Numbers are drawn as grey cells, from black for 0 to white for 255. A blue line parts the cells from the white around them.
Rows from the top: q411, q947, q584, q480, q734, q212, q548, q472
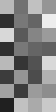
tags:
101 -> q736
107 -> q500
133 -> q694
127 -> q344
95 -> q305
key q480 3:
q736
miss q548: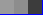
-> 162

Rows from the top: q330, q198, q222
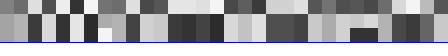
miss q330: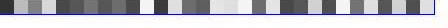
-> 237
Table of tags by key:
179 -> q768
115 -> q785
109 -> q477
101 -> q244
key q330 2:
q477
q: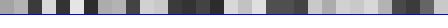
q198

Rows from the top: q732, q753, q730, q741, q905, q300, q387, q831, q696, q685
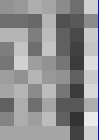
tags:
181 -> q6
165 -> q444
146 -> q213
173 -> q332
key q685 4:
q444
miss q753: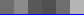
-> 104
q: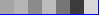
q387
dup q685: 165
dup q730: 181

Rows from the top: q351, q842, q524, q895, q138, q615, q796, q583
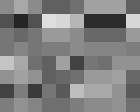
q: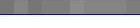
q895
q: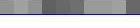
q615

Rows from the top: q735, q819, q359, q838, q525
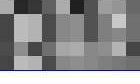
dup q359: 135
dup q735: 171

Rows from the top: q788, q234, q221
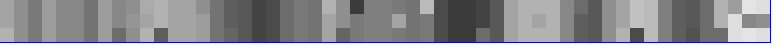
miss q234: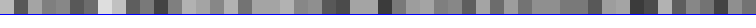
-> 149
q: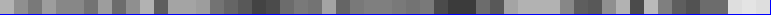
q221
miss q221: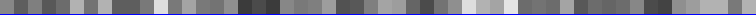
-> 186
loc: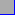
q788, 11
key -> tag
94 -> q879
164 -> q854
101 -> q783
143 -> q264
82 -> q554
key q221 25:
q783
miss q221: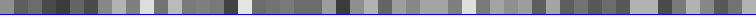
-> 82
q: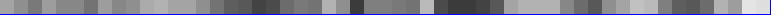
q788

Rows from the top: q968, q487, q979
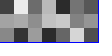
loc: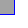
q487, 1
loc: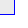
q968, 2
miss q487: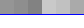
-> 163
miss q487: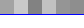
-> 170
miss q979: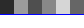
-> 51

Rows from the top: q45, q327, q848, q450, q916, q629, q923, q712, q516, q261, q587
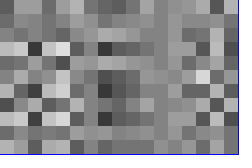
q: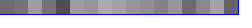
q916
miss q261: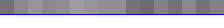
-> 123
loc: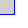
q923, 5

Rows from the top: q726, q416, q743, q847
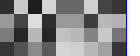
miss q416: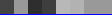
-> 221
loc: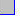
q743, 5
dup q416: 153
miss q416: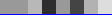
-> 62
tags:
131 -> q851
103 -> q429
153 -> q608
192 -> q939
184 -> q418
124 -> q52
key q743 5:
q939

